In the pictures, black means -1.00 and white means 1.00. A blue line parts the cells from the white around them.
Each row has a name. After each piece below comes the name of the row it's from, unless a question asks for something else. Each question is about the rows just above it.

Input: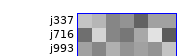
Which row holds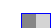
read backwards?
j716
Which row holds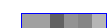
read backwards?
j337
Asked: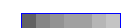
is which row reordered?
j337
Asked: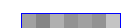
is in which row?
j993

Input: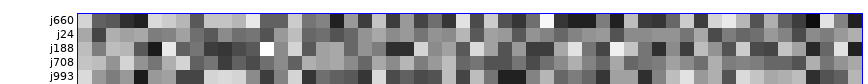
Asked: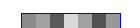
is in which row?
j188
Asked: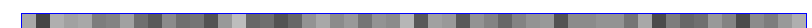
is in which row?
j24

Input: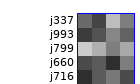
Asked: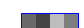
j337
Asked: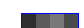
j716
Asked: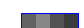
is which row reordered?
j993
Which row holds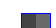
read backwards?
j337
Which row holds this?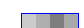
j799

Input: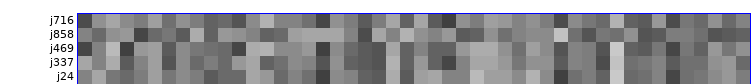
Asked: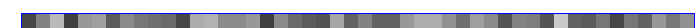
j469
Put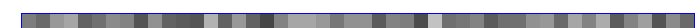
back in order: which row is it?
j337
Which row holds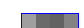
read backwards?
j858
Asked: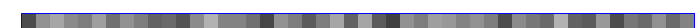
j716
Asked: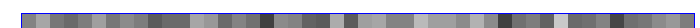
j24
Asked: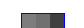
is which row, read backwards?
j24
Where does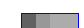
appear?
j469

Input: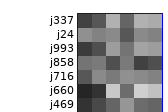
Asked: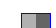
j337
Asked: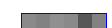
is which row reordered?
j24

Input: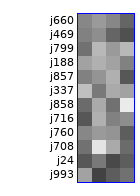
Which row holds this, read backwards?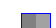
j188
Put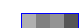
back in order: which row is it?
j857
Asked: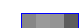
j760
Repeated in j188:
[0.27]
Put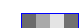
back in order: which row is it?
j708

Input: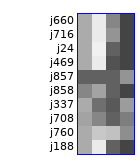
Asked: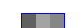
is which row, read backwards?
j858
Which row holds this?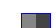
j660
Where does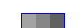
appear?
j708
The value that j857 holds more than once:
[-0.24]

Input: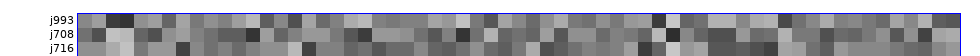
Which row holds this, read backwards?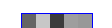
j993
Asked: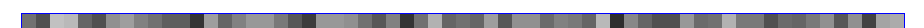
j708

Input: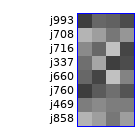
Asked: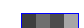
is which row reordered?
j337
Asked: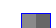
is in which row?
j716
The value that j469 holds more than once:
[-0.02]
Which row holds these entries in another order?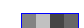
j660

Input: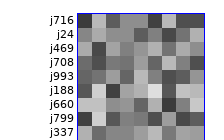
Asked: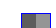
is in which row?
j993
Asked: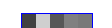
j799
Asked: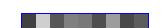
j799
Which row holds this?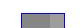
j337
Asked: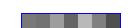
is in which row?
j708

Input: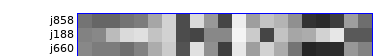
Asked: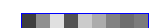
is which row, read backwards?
j660
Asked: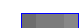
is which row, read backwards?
j660
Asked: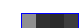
j858

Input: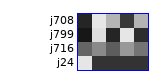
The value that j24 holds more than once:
[-0.60]
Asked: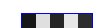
j799
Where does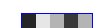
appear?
j708
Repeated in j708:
[0.41]

